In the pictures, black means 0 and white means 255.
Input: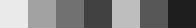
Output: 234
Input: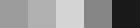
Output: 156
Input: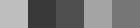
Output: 190
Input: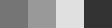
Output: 117
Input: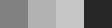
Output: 129
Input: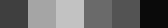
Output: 63
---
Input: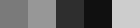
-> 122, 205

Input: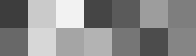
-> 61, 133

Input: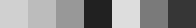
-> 208, 54

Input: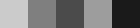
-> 203, 26

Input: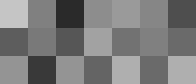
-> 197, 175

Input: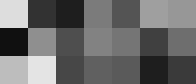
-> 221, 58

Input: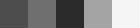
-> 77, 245

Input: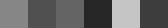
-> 134, 61
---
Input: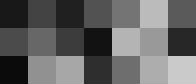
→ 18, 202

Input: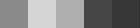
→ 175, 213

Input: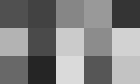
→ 203, 218

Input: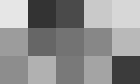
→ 115, 230

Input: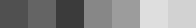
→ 135, 222

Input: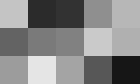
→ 129, 229

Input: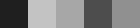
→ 167, 195

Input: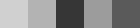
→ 54, 208

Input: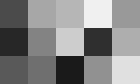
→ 205, 240
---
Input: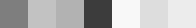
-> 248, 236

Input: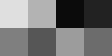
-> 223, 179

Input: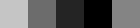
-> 197, 132

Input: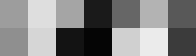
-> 235, 222

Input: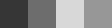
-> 216, 151

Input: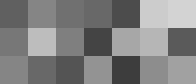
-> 211, 204
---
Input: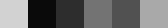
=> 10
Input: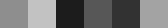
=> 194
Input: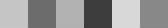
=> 108
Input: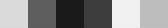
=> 94
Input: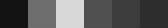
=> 110
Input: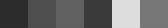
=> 78
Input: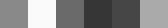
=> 250
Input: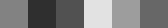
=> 47
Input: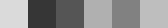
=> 54
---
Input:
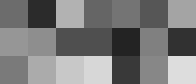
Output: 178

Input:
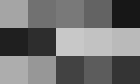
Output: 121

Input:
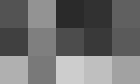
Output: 42

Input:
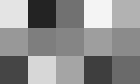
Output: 113

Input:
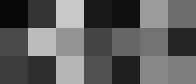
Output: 200

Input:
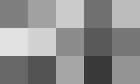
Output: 203

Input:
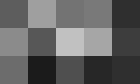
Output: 115

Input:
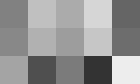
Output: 171

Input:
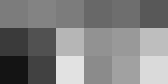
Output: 124

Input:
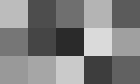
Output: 111
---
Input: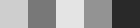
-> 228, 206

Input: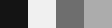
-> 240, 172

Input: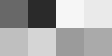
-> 246, 234

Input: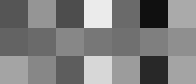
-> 235, 215

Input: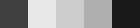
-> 232, 204

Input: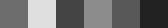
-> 223, 140

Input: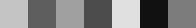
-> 224, 195

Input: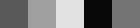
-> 225, 159

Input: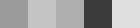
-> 222, 196
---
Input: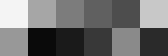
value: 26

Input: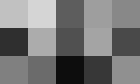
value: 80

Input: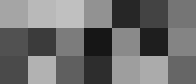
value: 124

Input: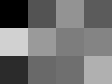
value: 125

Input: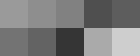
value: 53

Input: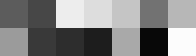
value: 45

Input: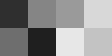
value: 231
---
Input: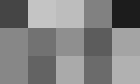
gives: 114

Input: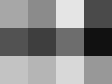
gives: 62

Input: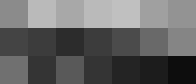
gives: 60

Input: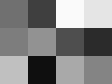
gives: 146

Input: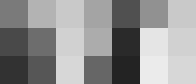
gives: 109

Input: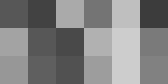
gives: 87
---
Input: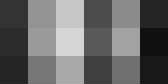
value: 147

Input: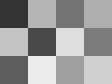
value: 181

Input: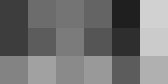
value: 108

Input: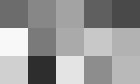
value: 135

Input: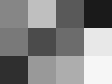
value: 191

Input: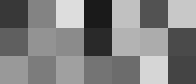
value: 131

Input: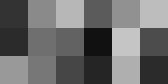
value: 138

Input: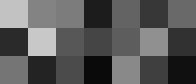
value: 131
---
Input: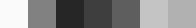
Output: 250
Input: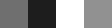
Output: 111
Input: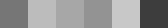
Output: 118
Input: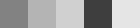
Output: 130
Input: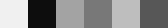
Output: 240
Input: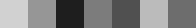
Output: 209
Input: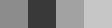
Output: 140
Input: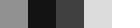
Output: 145
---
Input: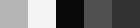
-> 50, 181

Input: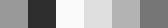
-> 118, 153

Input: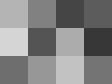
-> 92, 110

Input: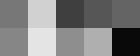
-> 100, 134

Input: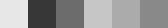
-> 137, 231

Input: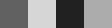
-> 172, 97

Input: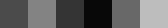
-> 189, 75

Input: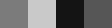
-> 86, 123
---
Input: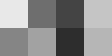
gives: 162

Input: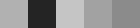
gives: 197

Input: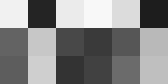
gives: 65

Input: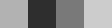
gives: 46

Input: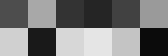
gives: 229

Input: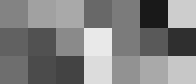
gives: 146

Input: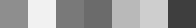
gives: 185

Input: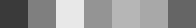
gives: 182
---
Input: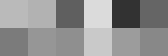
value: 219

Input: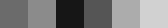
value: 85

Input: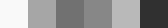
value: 135

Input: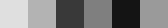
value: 127

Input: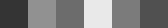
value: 233

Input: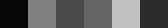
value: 101
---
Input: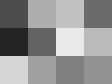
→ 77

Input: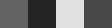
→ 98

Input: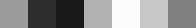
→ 155

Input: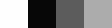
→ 254

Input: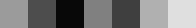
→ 155

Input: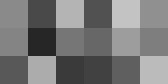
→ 138

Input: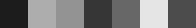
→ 28

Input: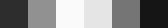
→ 45

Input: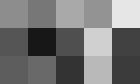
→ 141
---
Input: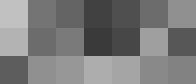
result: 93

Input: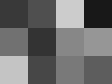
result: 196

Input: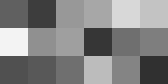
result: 80

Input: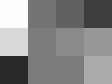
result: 40

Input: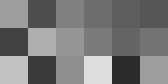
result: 194

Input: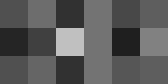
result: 80
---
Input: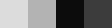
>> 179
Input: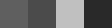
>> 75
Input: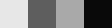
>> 94
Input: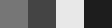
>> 68
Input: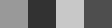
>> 50
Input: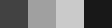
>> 160
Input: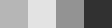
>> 227
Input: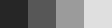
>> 87
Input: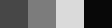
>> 124
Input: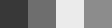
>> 110
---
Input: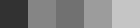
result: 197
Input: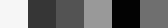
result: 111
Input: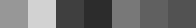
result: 82
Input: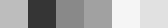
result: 225
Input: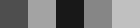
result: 192
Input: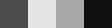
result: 15
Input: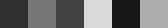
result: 173
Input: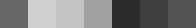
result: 83
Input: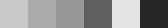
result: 39
